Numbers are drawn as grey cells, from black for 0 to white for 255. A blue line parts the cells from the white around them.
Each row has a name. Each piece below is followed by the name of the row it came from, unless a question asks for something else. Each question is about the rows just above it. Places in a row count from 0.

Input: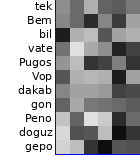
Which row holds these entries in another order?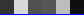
doguz
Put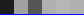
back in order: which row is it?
Vop

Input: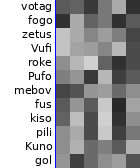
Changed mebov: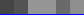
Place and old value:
3, [157]
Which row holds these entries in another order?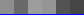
mebov
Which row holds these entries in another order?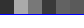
votag
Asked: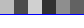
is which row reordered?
kiso
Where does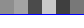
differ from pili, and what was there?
1, [170]
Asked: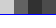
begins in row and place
roke, 2
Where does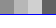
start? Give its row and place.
roke, 0

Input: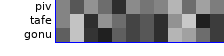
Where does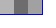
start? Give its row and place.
piv, 8
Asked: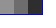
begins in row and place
piv, 2
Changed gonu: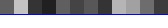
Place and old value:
7, [46]

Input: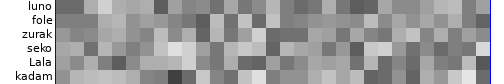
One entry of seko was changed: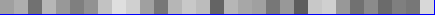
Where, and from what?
0, [167]
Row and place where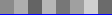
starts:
zurak, 8
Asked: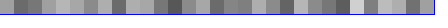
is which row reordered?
Lala
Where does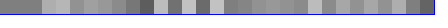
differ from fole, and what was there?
8, [133]
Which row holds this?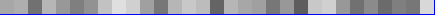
seko
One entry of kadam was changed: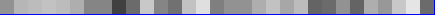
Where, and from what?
7, [127]

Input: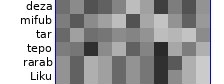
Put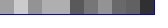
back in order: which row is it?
rarab
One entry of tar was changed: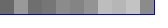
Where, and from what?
1, [160]
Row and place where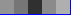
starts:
Liku, 5
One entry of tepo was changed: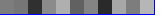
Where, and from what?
10, [175]

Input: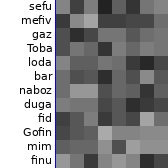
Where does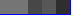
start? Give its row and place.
duga, 1
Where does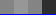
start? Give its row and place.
finu, 3
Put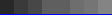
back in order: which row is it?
loda
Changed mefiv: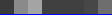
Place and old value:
5, [71]

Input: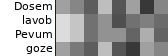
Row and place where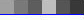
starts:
goze, 0
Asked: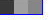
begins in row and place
goze, 5

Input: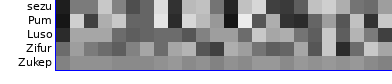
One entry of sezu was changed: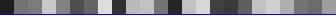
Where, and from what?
1, [123]
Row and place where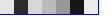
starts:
Pum, 7
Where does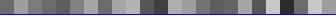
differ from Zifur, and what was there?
23, [166]
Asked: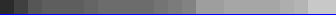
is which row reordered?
Luso
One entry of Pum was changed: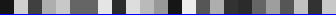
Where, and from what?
9, [215]

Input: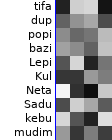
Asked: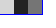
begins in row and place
Lepi, 1
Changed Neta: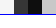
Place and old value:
1, [48]
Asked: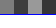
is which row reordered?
mudim
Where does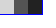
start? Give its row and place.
kebu, 0
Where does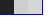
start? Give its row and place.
tifa, 0

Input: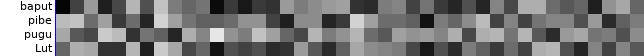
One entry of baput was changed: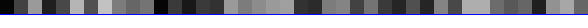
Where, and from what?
11, [11]
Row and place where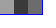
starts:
pibe, 3

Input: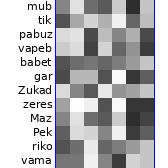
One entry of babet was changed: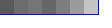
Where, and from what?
0, [82]
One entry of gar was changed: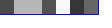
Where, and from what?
6, [95]
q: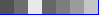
riko
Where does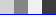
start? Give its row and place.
Pek, 2
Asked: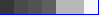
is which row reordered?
gar

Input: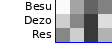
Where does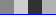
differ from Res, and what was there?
2, [57]
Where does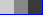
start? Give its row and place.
Dezo, 0

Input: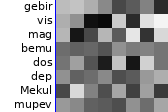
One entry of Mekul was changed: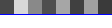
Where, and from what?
2, [130]
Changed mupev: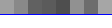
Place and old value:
0, [153]
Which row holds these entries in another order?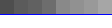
mupev
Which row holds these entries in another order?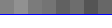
bemu
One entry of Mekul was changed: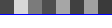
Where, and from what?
2, [130]
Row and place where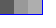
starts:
dep, 5

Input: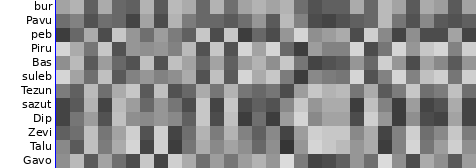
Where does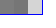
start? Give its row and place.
suleb, 19
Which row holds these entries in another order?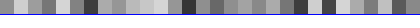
Talu
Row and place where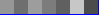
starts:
peb, 5
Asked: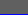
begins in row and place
bur, 19

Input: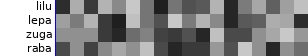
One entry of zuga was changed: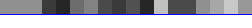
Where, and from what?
7, [66]
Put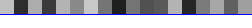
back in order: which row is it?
lilu
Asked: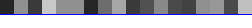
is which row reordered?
raba
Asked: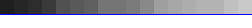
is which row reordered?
lilu
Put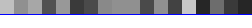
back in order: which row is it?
raba
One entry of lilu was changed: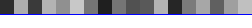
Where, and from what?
4, [137]

